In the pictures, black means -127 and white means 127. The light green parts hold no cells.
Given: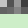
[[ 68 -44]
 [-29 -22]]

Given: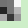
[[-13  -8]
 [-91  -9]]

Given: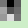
[[ -11 -127]
 [  37  -46]]

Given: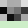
[[  70   43]
 [-118   10]]

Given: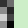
[[-78 -18]
 [ 13 -88]]

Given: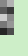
[[  7  50]
 [-38 -69]]

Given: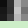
[[-114  -77]
 [-104  -80]]
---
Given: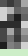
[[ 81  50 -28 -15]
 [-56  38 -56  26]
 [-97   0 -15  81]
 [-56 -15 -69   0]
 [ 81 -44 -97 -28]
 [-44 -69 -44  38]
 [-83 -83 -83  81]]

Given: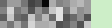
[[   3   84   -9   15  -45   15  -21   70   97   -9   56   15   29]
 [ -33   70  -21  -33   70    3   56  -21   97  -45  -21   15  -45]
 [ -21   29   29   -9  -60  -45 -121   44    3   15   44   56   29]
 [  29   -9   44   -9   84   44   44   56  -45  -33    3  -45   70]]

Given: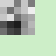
[[ 70  95 -16  24  40]
 [ 82  82  -3  70  -3]
 [ 54 -16  40  70 110]
 [-16 -57 -71  24  40]
 [-45 -83 -99   9  54]]

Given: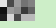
[[ -97   86  -54   57   57]
 [-111   27   13  -69  -28]
 [ 100  -54   27  -12    1]]

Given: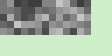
[[-52  44 -23 -52 -38  30  56 -23  30 -23   4  68  30]
 [ -9  18 -65 -52 -65 -65   4   4  68  44 -23 -65 -38]
 [ 18   4 -52  -9 -38   4 -52  44  56  -9 -52  44   4]
 [ -9  -9 -23 -52 -52  -9 -23  -9  18  30  44  18 -23]
 [-23 -38  68  30  30  18 -38  18   4  30  18   4  -9]]

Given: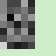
[[ -87   23  -44   23  -87]
 [ -44   -5    7  -17  -17]
 [  -5  -31 -101  -31  -73]
 [   7  -44  -31   -5  -58]
 [   7  -58  -58   38  -87]
 [  81  -73 -101  -87  -58]
 [  23 -117   38  -17   23]]

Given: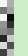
[[ -89   73]
 [ -62   61]
 [ 118   46]
 [  -8   33]
 [   8   -8]
 [  89  -47]
 [  20  -77]
 [ 118 -114]]
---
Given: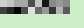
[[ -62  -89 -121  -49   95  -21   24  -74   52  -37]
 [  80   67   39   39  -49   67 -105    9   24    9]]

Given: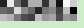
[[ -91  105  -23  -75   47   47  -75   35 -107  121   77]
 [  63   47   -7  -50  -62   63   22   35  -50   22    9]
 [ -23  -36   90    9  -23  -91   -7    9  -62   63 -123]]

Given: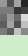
[[ -4  -4 -74 -62]
 [-34  35 -47  64]
 [-19  23 -19  90]
 [ 23 -47  35 -89]
 [ -4 -34  64   8]]

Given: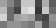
[[ 58 -19 -58  84  97 -74  71 -19]
 [ 33   5 -33  71  71 -58  45 -33]
 [ -7  18  18   5  -7  33 -46   5]
 [ 84 -19  33  45  33 -46 -58  18]]

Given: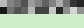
[[-105  -14  -45  -29   56  -61  -61   69  -90   15   83   15]
 [  56    2  -14  -45   28    2  -29    2   44  -14  -74  -90]]

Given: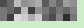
[[ -8 -24 -50  60 -65  16  -8 -37  -8 -24   4]
 [-50 -24  60  16  28  44 -37   4 -24  28  16]
 [ -8 -65  90  76  44  76 -24 -50   4 -81  -8]]

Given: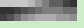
[[-76 -76 -62 -46 -32 -17  -1  -1  -1 -17 -17]
 [-62 -46 -17  13  27  43  43  43  27  27  13]
 [ 71  71  71  71  57  27  -1 -32 -32 -62 -76]]
